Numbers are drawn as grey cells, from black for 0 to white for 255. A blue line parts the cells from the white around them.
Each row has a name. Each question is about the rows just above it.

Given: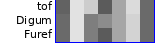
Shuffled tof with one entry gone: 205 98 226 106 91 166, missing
219
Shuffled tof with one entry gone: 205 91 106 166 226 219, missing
98

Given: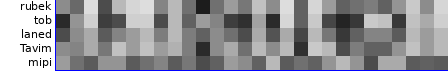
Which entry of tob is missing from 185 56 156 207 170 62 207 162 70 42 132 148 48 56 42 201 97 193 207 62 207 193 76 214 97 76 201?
36
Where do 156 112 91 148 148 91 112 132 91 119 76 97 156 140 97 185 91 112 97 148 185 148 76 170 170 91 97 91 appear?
mipi
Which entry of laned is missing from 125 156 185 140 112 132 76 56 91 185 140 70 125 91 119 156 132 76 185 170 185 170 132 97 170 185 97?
83
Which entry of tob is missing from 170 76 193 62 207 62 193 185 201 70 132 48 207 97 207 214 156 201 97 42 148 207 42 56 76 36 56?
162
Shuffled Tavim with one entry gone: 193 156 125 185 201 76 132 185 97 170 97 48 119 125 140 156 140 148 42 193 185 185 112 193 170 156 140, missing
177
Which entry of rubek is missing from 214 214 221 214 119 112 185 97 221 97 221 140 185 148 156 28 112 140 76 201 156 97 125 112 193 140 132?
105

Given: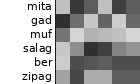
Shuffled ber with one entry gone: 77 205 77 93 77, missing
85
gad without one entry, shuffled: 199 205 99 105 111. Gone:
48
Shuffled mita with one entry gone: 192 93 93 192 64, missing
56
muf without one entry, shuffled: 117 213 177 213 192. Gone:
185
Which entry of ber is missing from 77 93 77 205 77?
85
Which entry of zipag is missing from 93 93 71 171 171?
163
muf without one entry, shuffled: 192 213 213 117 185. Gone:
177

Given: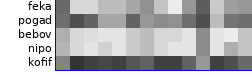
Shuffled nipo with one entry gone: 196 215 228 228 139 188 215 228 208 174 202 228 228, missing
180
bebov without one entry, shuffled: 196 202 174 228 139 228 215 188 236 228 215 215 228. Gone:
222
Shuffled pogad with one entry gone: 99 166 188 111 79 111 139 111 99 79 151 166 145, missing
117
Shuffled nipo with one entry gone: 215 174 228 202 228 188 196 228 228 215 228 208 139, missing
180
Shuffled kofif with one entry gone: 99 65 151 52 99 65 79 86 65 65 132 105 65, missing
72

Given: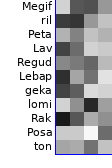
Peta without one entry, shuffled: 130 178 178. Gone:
194
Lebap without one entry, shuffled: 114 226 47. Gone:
165
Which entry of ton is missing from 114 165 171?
194
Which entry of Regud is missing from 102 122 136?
186
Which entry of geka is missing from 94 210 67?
218

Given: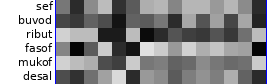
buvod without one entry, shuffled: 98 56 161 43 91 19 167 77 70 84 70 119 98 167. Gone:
35
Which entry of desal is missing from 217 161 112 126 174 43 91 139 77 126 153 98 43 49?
146
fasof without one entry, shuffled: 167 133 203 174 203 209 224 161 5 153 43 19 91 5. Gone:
196

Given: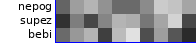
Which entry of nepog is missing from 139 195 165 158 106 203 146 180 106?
100
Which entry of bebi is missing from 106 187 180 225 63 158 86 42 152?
78
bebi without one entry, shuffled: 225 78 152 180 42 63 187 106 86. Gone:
158
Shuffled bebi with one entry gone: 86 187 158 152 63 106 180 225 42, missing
78
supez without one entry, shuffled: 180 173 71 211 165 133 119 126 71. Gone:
49
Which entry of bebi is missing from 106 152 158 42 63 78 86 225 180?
187
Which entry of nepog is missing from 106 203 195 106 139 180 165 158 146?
100

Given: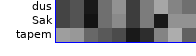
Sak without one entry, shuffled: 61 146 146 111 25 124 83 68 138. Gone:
19
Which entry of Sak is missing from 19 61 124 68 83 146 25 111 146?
138
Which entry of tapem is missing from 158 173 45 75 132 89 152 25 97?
104

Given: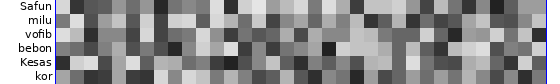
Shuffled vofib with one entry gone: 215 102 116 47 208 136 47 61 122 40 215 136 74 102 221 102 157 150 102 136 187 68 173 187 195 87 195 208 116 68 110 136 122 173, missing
144
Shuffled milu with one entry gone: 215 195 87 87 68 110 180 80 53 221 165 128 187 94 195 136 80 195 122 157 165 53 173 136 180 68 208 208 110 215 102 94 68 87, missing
201

